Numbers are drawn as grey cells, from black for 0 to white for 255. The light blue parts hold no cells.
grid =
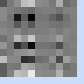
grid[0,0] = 83
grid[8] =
[189, 136, 135, 45, 56, 108, 115, 144, 74, 158, 136]
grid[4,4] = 126
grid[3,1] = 122
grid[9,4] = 158
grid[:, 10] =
[120, 128, 127, 126, 128, 125, 129, 125, 136, 121, 122]
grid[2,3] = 93
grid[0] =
[83, 122, 142, 189, 198, 140, 135, 120, 172, 108, 120]
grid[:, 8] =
[172, 114, 82, 114, 121, 157, 78, 142, 74, 153, 176]
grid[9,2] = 117
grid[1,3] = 112
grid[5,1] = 131
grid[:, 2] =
[142, 118, 23, 89, 136, 182, 43, 141, 135, 117, 190]
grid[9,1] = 121
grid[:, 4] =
[198, 106, 7, 88, 126, 199, 11, 155, 56, 158, 234]
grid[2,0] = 137
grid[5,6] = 132
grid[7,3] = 145
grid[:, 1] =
[122, 126, 116, 122, 129, 131, 120, 126, 136, 121, 130]
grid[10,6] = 136
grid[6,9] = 123
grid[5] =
[114, 131, 182, 152, 199, 134, 132, 138, 157, 131, 125]
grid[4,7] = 132
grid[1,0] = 137
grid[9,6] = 131
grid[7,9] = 123
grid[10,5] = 140

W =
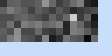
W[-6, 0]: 52
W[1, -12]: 106
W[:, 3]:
[83, 92, 103, 125, 72, 87]
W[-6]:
[52, 96, 98, 83, 84, 95, 147, 103, 63, 80, 108, 126, 38, 24]
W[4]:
[95, 79, 141, 72, 72, 105, 65, 55, 78, 40, 125, 118, 91, 57]
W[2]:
[78, 78, 96, 103, 90, 79, 64, 99, 76, 104, 205, 62, 96, 19]
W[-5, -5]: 69
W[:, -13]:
[96, 125, 78, 114, 79, 122]
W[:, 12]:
[38, 68, 96, 60, 91, 11]
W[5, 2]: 146
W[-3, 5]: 124
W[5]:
[88, 122, 146, 87, 79, 58, 131, 27, 47, 114, 91, 83, 11, 105]

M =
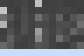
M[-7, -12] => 65
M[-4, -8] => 66
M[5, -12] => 66
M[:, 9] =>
[62, 70, 61, 78, 69, 80, 61]
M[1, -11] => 64
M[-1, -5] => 66
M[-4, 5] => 75
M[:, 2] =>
[66, 61, 64, 61, 65, 70, 64]
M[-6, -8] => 63
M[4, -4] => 81
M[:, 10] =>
[61, 65, 85, 71, 100, 61, 73]
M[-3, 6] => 80
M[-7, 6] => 63
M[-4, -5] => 66
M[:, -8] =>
[63, 63, 68, 66, 66, 67, 69]
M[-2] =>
[66, 95, 70, 65, 67, 138, 80, 65, 109, 80, 61, 61]
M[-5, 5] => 111
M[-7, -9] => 69
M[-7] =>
[65, 62, 66, 69, 63, 192, 63, 65, 66, 62, 61, 64]
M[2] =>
[108, 84, 64, 77, 68, 111, 80, 68, 97, 61, 85, 95]
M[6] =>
[103, 88, 64, 63, 69, 85, 79, 66, 63, 61, 73, 98]
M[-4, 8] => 77
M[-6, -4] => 67

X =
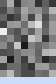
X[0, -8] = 98
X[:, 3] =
[133, 164, 152, 112, 137, 60, 26, 139, 62, 75, 75]
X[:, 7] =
[56, 180, 131, 157, 154, 124, 145, 189, 71, 108, 177]
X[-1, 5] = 113
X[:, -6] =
[50, 94, 76, 155, 81, 89, 198, 115, 117, 107, 108]
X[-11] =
[98, 171, 50, 133, 141, 51, 95, 56]
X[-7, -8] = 239
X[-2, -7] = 107
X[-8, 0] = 67
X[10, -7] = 185
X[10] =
[148, 185, 108, 75, 74, 113, 105, 177]
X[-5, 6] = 123
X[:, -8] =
[98, 75, 102, 67, 239, 116, 138, 78, 163, 61, 148]
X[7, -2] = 180
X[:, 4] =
[141, 137, 71, 186, 97, 199, 129, 142, 153, 52, 74]
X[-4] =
[78, 87, 115, 139, 142, 100, 180, 189]
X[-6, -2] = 52
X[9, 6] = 158
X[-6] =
[116, 141, 89, 60, 199, 170, 52, 124]

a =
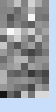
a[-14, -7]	136
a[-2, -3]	70
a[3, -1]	141
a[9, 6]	129
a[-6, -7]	110
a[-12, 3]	130
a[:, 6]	[133, 128, 113, 141, 162, 133, 143, 120, 147, 129, 69, 85, 133, 216]
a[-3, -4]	149
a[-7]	[154, 124, 148, 91, 68, 92, 120]
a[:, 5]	[169, 124, 121, 151, 137, 187, 100, 92, 145, 147, 89, 119, 155, 217]
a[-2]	[151, 138, 118, 109, 70, 155, 133]
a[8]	[110, 143, 180, 182, 113, 145, 147]
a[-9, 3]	147
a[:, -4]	[130, 139, 130, 109, 172, 147, 132, 91, 182, 91, 111, 149, 109, 197]
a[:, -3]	[210, 178, 246, 94, 210, 107, 160, 68, 113, 161, 57, 135, 70, 117]
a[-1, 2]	67
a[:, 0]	[136, 132, 136, 140, 184, 94, 199, 154, 110, 136, 177, 179, 151, 21]
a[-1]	[21, 101, 67, 197, 117, 217, 216]
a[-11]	[140, 106, 132, 109, 94, 151, 141]
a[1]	[132, 135, 107, 139, 178, 124, 128]

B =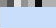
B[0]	137
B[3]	146
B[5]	15
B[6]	176

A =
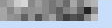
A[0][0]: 150
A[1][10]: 145
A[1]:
[166, 135, 165, 139, 145, 149, 137, 118, 95, 128, 145, 101, 34, 133]
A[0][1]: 166
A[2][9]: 62
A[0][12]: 167
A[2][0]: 165
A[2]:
[165, 147, 141, 98, 146, 83, 133, 159, 101, 62, 83, 70, 137, 190]
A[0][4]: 136
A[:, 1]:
[166, 135, 147]
